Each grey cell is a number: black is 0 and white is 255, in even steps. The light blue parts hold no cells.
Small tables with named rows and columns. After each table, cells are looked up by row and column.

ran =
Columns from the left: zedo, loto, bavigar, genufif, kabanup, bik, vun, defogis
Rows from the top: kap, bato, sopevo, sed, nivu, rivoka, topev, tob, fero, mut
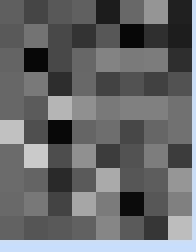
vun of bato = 47
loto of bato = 115
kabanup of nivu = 121
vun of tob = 93
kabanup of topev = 60
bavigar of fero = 67
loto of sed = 121
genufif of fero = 166
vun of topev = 125
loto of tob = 100
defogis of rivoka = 113
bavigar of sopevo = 72
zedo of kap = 95
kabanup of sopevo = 131
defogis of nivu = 113
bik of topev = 82
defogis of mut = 189
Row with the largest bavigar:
nivu

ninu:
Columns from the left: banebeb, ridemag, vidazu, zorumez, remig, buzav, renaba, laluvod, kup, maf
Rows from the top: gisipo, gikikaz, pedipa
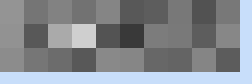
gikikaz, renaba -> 124
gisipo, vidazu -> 130
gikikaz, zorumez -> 207
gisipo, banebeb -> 148
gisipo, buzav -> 88
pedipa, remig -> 137
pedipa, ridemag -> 118
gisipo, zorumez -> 114
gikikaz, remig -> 83
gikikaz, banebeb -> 146
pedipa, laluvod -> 100
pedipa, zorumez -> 88
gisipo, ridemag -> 117
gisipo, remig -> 133
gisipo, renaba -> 93

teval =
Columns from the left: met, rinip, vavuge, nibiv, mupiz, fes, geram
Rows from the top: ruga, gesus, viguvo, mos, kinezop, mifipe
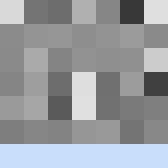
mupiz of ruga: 134
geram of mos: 64
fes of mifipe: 116
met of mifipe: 126
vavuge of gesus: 150
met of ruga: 217

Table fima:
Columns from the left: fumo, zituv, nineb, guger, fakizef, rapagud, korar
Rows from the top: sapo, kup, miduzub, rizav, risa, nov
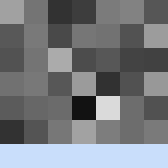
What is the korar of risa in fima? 81
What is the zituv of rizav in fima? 120
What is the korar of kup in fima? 156
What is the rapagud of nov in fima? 109
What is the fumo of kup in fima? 88
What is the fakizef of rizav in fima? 49
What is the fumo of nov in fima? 50
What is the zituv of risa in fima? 103
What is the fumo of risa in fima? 91
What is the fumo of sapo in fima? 161
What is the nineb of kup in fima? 73
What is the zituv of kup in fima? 121
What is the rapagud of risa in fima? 109
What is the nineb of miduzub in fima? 171
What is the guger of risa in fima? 18
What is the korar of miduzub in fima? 65

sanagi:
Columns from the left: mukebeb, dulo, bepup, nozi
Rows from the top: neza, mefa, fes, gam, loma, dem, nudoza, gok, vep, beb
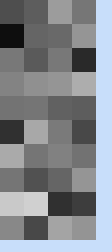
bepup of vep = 48
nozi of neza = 118
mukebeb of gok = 117
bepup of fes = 120
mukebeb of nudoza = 170
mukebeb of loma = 115
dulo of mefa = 101
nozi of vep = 61
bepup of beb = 164
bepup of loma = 97
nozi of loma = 93
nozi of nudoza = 114
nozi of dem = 72
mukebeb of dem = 48
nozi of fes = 41

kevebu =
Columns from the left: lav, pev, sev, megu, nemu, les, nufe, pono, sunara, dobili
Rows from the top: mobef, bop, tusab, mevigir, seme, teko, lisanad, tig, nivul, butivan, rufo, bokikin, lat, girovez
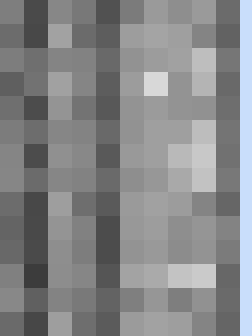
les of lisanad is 153
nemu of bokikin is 85
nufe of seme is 155
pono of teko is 159
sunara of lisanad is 200
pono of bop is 159
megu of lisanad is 136
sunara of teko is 189

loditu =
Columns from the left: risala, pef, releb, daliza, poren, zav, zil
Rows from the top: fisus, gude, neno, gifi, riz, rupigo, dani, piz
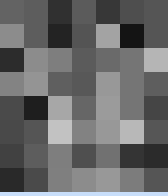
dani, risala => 65
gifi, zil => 94
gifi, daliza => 88
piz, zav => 124
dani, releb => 126
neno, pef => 140
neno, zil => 181
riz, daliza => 102
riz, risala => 74
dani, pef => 93
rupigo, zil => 86
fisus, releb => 48
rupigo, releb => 194

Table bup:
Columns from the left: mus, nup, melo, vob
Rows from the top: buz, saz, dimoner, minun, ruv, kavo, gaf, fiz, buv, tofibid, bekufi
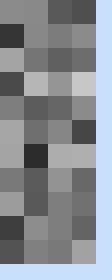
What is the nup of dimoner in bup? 116
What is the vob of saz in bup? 139
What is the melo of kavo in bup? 134
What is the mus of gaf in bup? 163
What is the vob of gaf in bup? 174
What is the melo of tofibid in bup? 126
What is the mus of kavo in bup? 165
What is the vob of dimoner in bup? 109
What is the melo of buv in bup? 126
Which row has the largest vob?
minun

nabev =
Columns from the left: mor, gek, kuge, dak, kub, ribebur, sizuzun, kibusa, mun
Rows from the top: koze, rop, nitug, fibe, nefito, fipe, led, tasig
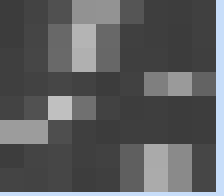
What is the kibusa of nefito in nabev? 60
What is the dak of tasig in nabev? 61
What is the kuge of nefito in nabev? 192
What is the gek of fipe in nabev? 156
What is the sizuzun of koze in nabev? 62
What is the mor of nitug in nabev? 63
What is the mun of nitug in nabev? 63
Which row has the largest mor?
fipe

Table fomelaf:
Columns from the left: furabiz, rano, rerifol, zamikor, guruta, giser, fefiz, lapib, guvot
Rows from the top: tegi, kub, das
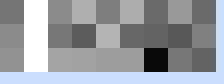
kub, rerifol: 120
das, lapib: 120
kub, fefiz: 99
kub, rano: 255
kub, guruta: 179
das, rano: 255
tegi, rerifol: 139
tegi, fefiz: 105
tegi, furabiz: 116
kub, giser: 103
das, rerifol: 165
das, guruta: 157
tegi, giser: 173
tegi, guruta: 125
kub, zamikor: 91
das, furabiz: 146

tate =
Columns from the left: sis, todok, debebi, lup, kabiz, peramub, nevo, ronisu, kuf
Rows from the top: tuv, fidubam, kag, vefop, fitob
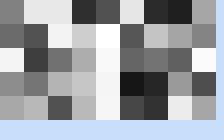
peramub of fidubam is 86
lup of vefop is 198
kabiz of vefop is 245
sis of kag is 244
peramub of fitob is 71
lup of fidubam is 206
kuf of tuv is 166
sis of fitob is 168
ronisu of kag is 96
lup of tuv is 47
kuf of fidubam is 132
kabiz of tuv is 81
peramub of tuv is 230
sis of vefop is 141

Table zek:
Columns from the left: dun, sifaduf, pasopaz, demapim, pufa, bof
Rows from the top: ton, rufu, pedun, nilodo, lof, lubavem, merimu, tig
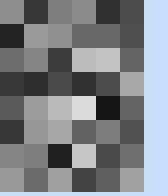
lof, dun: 89
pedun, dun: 109
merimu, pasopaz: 32
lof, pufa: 22
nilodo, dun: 56
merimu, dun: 134
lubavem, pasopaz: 167
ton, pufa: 48
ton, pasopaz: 127
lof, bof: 100
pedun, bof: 100

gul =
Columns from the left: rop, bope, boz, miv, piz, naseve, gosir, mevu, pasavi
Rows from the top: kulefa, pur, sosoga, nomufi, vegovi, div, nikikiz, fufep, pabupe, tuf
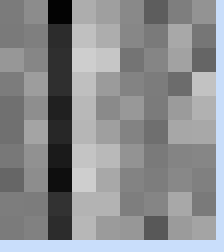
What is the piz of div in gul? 159
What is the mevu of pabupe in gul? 168
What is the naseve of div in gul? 131
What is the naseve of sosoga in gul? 116
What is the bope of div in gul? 164
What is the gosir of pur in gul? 122
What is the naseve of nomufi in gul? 131
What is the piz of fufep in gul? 168
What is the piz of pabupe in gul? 179
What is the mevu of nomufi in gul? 108
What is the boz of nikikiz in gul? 26
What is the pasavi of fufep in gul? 128

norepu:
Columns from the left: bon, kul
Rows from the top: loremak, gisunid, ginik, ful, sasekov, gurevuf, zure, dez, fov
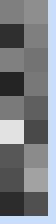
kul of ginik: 115
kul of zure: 139
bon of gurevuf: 226
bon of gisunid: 47
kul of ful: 120
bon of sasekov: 122
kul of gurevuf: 73
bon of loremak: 127
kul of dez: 162
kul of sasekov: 95

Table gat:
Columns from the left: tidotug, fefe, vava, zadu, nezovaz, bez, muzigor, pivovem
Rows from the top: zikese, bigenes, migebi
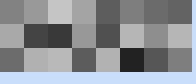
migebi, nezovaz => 178
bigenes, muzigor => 142
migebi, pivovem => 126
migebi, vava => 185
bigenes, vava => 57
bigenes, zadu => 152
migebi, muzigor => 86
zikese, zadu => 164
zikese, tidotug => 130
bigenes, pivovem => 182
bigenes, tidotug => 169
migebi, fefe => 177

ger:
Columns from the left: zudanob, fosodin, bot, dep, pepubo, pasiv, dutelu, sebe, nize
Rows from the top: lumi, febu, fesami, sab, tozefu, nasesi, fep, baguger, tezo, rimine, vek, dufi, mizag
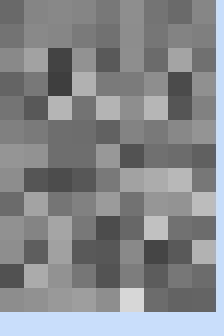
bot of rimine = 165
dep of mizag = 158
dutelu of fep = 112
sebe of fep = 108
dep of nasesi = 109
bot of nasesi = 110
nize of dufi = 108

